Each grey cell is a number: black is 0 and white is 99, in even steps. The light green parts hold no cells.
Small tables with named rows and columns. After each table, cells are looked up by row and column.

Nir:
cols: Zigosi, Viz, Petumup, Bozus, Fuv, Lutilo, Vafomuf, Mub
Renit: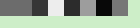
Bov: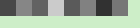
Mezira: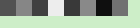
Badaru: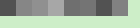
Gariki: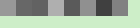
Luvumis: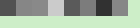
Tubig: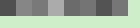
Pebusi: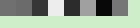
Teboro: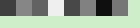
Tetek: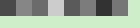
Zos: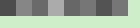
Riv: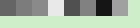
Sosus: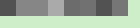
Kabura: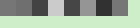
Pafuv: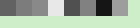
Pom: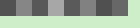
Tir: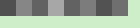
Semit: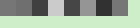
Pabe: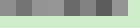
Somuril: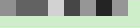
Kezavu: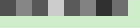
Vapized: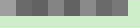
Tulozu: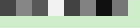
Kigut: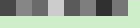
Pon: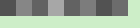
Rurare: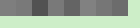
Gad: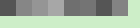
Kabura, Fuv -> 27
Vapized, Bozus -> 51
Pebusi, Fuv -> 17
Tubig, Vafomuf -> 32
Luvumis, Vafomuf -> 19
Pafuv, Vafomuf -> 8
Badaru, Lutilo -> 45
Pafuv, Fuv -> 31
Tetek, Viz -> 52

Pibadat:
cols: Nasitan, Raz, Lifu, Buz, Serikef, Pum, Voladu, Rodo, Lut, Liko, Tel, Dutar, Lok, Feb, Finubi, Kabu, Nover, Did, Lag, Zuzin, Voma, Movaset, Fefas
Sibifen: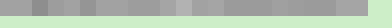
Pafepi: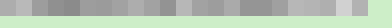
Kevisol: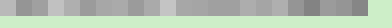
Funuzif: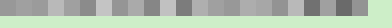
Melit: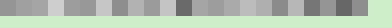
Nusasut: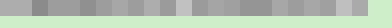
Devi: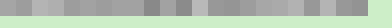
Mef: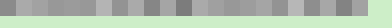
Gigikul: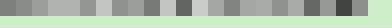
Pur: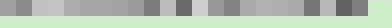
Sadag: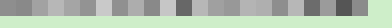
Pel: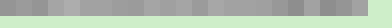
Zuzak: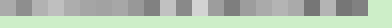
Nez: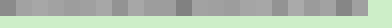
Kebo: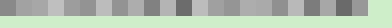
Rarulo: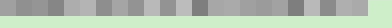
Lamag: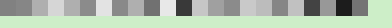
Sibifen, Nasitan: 63
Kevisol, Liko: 66
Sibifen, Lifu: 55
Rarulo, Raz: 56
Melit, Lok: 64
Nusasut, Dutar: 75
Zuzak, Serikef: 67
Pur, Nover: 69
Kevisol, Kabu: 67
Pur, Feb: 59
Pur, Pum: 64
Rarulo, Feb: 65
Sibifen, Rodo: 63

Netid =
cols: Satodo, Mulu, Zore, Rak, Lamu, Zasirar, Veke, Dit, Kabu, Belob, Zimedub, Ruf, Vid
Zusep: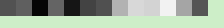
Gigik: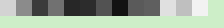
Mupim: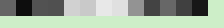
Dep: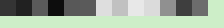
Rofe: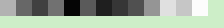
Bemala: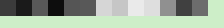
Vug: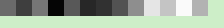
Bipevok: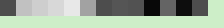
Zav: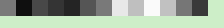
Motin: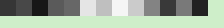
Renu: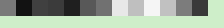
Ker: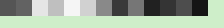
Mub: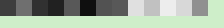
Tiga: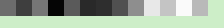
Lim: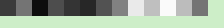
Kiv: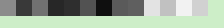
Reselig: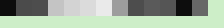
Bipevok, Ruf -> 5
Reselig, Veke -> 91
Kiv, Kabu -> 37
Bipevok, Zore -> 80
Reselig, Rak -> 76
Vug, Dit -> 32
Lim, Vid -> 45
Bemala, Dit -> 77
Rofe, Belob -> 58
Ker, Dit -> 22
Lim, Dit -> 50
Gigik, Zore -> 23
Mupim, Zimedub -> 40
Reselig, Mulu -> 29
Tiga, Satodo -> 42
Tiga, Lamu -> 35
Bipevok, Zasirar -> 63

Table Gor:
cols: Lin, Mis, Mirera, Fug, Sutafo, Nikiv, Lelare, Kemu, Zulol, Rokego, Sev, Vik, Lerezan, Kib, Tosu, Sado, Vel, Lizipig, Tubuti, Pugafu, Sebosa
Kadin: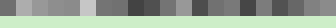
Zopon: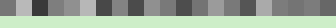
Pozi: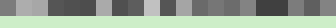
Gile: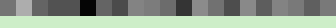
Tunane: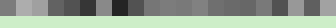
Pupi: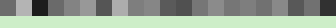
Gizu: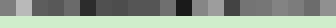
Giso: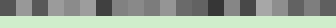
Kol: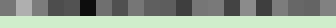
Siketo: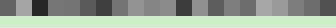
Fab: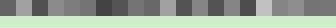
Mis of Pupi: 70
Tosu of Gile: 30
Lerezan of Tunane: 50
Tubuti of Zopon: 45
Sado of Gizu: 45
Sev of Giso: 58
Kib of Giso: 21
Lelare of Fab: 26
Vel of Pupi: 44
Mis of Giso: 59
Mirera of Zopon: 22

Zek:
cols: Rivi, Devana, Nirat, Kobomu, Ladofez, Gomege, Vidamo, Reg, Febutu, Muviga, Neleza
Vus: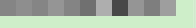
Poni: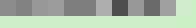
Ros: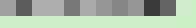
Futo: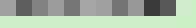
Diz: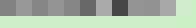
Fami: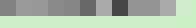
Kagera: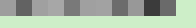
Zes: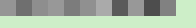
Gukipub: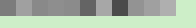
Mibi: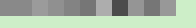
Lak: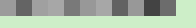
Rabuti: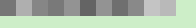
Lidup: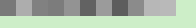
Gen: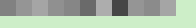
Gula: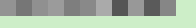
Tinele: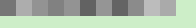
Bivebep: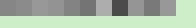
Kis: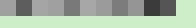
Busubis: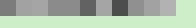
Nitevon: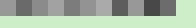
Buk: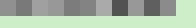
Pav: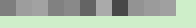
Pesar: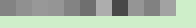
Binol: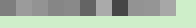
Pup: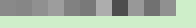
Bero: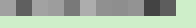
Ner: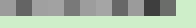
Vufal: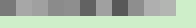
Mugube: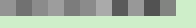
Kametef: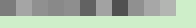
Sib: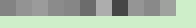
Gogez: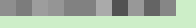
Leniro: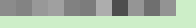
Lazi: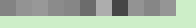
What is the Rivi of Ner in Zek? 60
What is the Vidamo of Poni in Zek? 67
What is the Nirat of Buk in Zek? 62
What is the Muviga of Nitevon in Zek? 28
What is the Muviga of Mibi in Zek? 46
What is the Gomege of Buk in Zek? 51
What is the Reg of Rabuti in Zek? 43
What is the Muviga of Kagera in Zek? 23
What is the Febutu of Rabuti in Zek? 53
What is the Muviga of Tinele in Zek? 73
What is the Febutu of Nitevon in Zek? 59
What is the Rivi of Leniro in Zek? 54
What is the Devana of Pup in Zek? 52
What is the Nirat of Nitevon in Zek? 54
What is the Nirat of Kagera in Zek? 62
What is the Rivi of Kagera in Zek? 61
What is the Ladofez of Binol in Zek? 53
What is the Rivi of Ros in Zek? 62
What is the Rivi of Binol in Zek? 49
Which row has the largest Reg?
Bero

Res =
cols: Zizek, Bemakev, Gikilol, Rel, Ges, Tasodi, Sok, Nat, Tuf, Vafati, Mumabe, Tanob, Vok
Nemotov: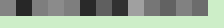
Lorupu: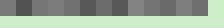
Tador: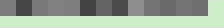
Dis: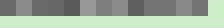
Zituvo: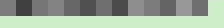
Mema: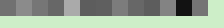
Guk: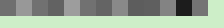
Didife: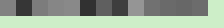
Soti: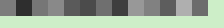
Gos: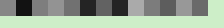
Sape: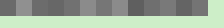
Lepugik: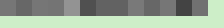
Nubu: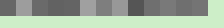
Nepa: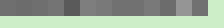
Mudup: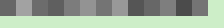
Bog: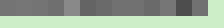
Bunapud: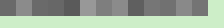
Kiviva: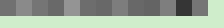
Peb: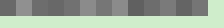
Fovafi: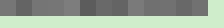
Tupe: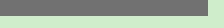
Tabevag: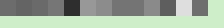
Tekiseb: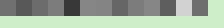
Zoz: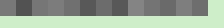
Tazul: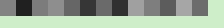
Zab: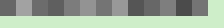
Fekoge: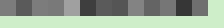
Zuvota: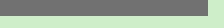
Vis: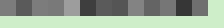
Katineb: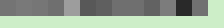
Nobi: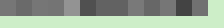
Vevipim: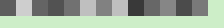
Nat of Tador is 29
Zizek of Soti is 48
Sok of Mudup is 45
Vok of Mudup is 45
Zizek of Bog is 45
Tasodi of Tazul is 21

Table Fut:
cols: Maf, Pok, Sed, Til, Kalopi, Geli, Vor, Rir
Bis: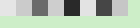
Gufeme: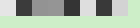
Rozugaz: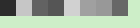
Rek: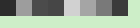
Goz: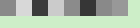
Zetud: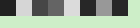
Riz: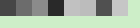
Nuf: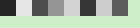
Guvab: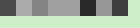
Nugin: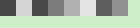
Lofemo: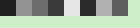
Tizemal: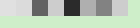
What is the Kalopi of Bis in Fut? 16
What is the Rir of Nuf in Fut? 36
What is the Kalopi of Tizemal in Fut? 17
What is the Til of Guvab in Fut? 62
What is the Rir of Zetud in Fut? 15
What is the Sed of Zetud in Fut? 27
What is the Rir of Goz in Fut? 59
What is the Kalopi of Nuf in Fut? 81
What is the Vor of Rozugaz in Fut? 59

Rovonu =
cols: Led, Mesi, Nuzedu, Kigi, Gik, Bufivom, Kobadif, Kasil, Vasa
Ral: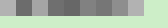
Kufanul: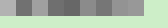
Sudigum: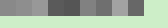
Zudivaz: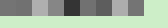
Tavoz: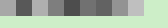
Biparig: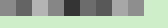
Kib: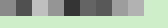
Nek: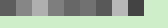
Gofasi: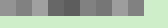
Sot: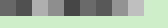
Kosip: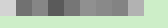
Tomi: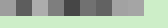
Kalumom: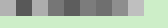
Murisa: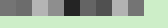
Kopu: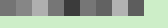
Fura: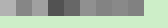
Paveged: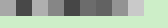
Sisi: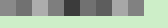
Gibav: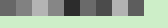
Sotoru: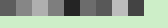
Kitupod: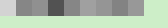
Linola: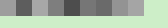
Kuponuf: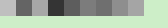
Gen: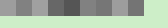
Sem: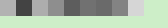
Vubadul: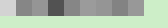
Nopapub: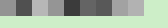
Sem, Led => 69
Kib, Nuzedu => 74
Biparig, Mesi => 39
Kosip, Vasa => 69
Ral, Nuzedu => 64
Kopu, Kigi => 46
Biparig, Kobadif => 34
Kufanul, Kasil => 57
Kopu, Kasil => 69
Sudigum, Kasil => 63
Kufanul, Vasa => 59

